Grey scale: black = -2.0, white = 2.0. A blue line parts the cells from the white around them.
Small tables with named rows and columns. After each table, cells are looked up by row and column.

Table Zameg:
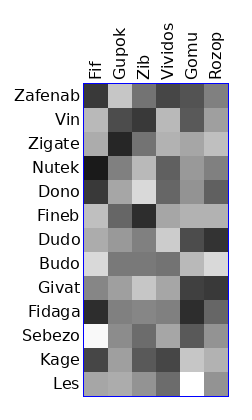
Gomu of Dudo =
-0.8
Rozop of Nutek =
0.0
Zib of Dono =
1.4
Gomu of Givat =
-1.0
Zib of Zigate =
-0.2
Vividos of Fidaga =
0.0
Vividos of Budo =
-0.2
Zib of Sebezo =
-0.3
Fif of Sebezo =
1.9
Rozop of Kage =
0.8
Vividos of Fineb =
0.6
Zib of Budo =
-0.1
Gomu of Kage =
1.1
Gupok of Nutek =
0.0
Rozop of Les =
0.3
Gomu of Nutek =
0.4
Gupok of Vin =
-0.8
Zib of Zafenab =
-0.2

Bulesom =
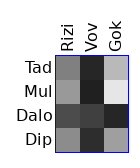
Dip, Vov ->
-1.3
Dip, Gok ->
0.5
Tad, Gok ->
0.9
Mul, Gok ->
1.6
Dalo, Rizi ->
-0.8
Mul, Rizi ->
0.4
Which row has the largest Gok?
Mul

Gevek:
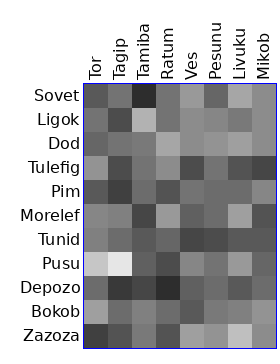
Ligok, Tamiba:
0.8
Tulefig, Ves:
-0.8
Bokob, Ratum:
-0.3
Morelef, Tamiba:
-0.9
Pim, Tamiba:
-0.3
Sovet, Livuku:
0.6
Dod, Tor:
-0.4
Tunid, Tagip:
-0.3
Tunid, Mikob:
-0.6
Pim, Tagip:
-1.0
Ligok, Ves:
0.2
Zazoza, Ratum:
-0.7
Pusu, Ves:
0.1
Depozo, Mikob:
-0.3
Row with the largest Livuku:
Zazoza

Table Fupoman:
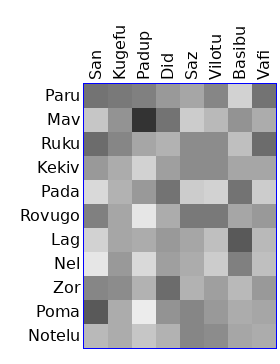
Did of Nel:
0.5
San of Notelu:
0.9
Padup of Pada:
0.4
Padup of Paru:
0.0
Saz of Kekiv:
0.2
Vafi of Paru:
-0.2
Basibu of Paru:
1.3

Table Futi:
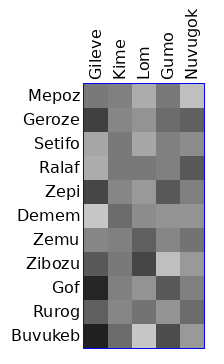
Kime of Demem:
-0.3
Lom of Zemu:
-0.5
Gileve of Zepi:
-0.9
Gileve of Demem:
1.1
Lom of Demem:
0.2
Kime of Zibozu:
-0.1
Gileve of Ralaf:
0.7
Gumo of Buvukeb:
-0.8
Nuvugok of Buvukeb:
0.4
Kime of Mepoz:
0.0
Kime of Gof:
0.0
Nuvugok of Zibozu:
0.4
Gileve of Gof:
-1.4
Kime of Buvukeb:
-0.3
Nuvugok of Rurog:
-0.3
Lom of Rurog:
-0.2
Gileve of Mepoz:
-0.1
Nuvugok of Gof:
0.0
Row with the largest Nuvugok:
Mepoz

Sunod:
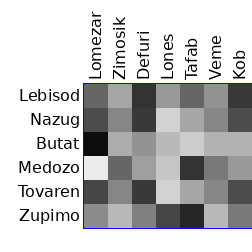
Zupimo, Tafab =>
-1.4
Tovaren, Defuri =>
-1.1
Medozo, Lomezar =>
1.7
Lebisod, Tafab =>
-0.4
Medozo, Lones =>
1.1
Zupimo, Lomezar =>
0.2
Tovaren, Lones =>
1.3
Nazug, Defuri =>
-1.1
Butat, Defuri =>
0.3
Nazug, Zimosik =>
0.1
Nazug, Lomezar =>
-0.8
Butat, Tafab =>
1.2
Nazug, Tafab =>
0.6
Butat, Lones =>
0.9
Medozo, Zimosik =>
-0.4
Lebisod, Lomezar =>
-0.4
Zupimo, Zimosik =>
0.9
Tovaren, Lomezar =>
-0.9
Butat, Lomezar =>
-1.8

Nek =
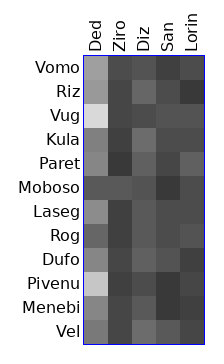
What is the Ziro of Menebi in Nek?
-0.9
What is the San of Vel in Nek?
-0.6
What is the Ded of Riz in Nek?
0.4
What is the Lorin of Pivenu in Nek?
-0.9
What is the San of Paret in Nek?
-0.9
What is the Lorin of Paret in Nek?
-0.5
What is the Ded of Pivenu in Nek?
1.1
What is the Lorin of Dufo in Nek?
-1.0
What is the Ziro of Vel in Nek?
-0.9
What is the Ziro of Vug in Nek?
-0.9
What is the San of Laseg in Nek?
-0.8
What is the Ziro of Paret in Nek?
-1.1
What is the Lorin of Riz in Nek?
-1.1
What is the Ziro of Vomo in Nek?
-0.8
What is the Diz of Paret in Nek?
-0.5
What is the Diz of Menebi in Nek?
-0.6
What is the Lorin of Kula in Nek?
-0.8
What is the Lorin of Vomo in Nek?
-0.8
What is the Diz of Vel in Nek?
-0.3
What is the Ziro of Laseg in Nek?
-1.0

